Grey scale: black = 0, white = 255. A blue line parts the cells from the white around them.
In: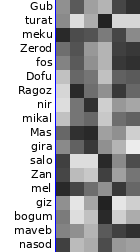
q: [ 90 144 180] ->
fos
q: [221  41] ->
salo
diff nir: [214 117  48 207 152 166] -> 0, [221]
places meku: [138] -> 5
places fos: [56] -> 4
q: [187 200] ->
Zan

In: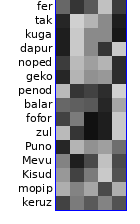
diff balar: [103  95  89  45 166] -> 3, [38]
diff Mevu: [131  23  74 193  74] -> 1, [30]
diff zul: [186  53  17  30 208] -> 4, [201]
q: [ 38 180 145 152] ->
geko
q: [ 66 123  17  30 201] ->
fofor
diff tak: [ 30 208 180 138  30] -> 0, [38]
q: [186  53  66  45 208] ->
penod

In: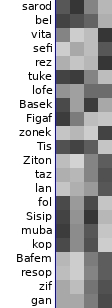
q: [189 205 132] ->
resop
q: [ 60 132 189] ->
tuke
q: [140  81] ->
kop

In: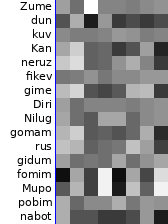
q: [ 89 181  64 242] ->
Mupo
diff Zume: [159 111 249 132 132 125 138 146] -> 2, [255]
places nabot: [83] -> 1 2
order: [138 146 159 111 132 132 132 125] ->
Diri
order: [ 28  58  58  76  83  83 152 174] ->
nabot

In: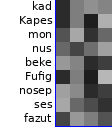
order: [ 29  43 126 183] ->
Fufig
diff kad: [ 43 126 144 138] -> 3, [132]
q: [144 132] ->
kad
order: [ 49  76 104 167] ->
ses

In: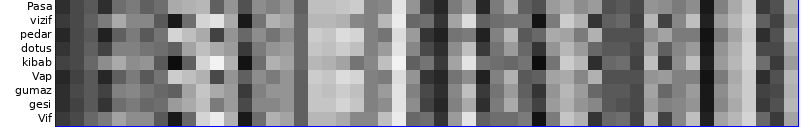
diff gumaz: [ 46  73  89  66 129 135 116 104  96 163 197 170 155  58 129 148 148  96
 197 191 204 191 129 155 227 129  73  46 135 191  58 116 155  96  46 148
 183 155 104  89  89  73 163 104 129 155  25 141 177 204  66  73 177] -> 34, [52]
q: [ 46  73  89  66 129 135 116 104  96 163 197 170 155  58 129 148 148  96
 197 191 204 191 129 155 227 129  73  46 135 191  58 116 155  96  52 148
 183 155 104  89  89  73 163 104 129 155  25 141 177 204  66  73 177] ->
gumaz
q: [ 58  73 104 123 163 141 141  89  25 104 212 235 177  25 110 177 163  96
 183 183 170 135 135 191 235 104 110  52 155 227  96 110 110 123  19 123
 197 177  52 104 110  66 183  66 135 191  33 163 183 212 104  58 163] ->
Vif

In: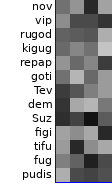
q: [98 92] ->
rugod
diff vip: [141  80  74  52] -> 1, [74]
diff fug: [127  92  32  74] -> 1, [98]
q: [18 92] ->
Suz
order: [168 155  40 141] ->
tifu

